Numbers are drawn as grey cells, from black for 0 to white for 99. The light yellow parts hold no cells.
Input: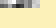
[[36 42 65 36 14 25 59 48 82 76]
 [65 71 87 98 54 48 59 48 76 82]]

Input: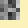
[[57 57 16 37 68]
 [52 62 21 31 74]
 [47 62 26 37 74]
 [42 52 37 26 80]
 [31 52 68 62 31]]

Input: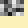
[[57 47  9 57 90 75]
 [85 42 36 80 63 69]
 [42 19 52 90 52 30]
 [75 25 63 36 14 25]]

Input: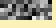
[[53 48 14 42 71 42 59 37  4 20 65 32 76]
 [32 37 37 53 26 26 53 20 53 59 71 71  4]
 [81 65 59 20 59 26 14 48 14 42 26 32 32]
 [37 37 65 71 26 20 14  4 91 59 86 48 26]
 [ 9 20 76  9 53 48  4 59 65 42 76 59 42]]

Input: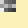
[[93 38 28 22]
 [82 44 38 33]
 [60 72 55 72]]

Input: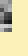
[[37 14  9]
 [49 26 20]
 [59 31 26]
 [70 43 37]
 [65 65 54]
 [54 59 65]
 [31 59 70]
 [80 80 75]]

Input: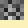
[[47 42 15 47 42 31]
 [37 63 26 21 58 31]
 [31 42 63 31 26 47]
 [47 10 68 58 15 53]
 [37 21 80 53 15 58]]

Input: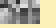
[[18 23 40 75 63 86 86 52 69 69]
 [69 81 46 34 75 23 23 52 29 29]
 [69 63 52 46 63 40 40 58 46 34]
 [75 63 58 46 52 40 40 58 52 46]
 [81 75 63 40 46 29 29 58 40 40]
 [52 34 69 63 18 75 75 52 69 86]]

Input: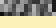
[[ 5 27 16 32 47 16 27 47 64 47 21 42 37 69]
 [53 64 47 32 64 59 21 32 69 42 27 32 64 10]
 [53 64 53 27 59 59 21 37 69 42 32 27 69 10]
 [75 37 59 42 27 59 53 32 21 21 53 37 42 10]]
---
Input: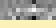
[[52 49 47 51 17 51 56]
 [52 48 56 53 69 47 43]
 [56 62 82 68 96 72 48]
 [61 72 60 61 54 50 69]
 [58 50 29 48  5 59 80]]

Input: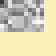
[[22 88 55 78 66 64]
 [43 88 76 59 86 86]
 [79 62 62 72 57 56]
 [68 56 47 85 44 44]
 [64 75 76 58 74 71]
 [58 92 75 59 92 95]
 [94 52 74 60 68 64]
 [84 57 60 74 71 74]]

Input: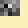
[[34 54 51]
 [53 84 55]
 [24 24 32]
 [36 13 29]]

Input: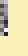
[[67]
 [28]
 [56]
 [34]
 [65]
 [43]
 [65]
 [40]
 [66]]

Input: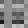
[[39 58 45 61]
 [75 56 70 52]
 [55 57 56 57]
 [27 57 38 64]
 [42 55 42 57]
 [ 9 55 25 68]
 [74 54 69 52]]

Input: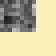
[[24 24 54 48 45]
 [41 38 61 31 78]
 [61 35 44 30 63]
 [50 47 57 34 63]
 [58 16 30 39 33]
 [35 19 45 49 39]
 [52 46 55 39 43]
 [35 32 65 47 64]]

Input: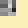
[[49 73]
 [37 84]
 [60 60]
 [54 69]]

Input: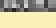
[[33 54 37 71 47 75 57]
 [34 52 59 81 41 56 52]
 [48 31 30 19 37 41 31]]
